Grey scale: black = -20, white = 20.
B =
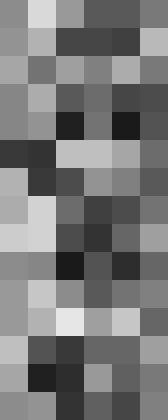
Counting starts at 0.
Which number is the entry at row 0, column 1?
14
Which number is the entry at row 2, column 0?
6
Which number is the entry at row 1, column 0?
3
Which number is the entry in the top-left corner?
2
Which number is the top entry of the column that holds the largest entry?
4
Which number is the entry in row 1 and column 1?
8
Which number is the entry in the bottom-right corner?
0
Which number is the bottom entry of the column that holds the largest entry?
-12
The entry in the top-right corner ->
-1
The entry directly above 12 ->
7
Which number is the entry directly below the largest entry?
-11
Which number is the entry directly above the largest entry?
2
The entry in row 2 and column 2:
5
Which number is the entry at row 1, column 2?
-9
